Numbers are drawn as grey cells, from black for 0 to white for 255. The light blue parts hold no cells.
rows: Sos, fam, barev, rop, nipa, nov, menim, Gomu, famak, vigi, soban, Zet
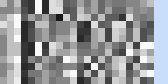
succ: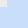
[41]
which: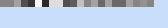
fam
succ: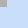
[105]
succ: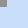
[133]

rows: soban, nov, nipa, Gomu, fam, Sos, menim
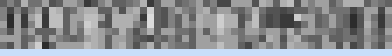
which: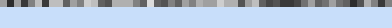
Gomu
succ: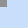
[129]

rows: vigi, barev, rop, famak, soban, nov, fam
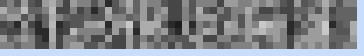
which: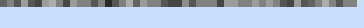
vigi
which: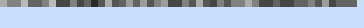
barev
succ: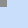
[86]
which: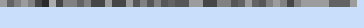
nov
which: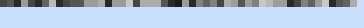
famak
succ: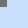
[156]
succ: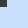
[70]

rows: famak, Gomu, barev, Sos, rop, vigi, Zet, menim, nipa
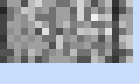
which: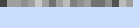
Sos
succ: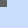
[211]
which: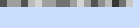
famak
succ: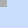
[114]
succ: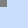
[143]

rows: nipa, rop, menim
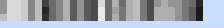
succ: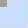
[119]
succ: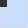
[107]

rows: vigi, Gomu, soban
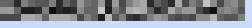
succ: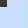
[43]
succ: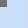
[100]

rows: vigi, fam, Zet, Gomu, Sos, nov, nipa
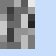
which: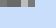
nipa
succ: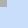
[91]
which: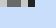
Gomu
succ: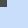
[106]
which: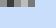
nov
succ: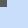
[232]

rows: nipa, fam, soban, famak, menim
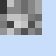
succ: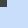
[210]
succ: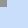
[194]
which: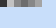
nipa
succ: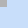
[121]

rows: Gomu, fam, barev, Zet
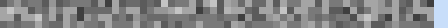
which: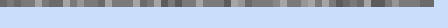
Zet
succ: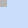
[165]
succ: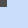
[165]
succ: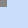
[165]

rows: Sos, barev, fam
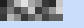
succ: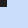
[97]
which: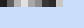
Sos
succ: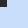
[198]
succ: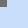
[198]

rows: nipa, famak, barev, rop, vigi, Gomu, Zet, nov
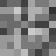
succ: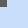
[152]
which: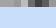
nov
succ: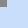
[107]
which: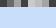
vigi
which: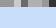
famak

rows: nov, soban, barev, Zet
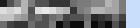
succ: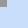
[94]
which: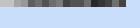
barev
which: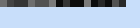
Zet
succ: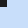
[82]
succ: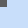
[110]
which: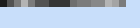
nov
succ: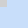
[221]

